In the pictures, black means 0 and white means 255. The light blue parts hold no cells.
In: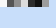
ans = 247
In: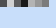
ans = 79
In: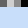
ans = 99
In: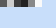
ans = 90
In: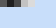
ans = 88
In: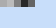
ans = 172
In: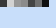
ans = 55
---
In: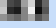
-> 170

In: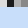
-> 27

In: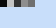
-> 51

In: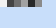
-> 162

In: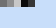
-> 199

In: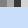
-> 170

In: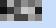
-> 70

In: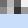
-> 198

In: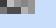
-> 76
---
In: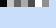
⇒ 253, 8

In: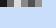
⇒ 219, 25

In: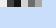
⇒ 238, 21

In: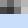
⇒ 197, 53

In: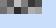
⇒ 191, 43

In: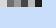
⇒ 216, 30

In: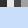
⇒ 232, 47

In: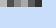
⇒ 185, 50
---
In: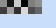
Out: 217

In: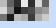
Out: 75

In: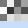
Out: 51

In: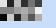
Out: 173

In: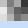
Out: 153

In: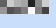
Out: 250

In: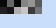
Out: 198

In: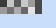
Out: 103

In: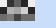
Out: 165

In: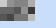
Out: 86
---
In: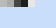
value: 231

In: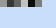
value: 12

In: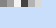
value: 179

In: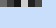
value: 34

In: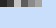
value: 139

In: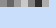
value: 128

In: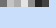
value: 141

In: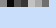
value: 194

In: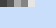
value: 229

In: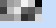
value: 202
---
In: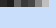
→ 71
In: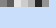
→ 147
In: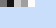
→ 159
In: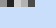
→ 147
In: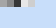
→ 165
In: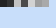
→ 157
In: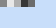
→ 134
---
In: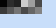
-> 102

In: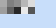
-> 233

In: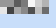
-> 192

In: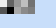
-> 138

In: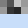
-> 38

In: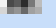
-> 160
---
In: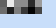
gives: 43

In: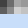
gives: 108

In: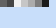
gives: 98

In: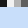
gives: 178

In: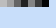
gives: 60

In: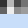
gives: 99

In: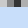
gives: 175

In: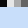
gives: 169

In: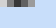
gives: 127
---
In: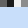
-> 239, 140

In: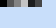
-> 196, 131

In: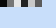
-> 229, 200

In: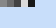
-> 218, 135

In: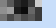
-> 204, 159

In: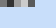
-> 203, 159

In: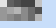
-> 227, 195
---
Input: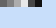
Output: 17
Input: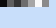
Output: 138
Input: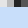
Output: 86
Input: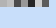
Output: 92
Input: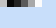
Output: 251
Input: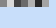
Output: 163
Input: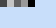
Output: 0
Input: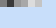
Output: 196
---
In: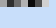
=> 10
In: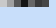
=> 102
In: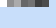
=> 115
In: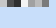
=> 161
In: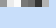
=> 108
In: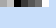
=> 87
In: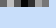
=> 48
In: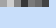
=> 122
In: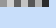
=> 86
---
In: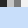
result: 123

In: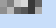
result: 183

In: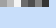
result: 161

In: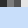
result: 84

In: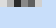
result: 177

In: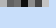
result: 140

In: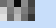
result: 185

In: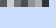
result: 147

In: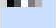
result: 181

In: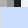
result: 145
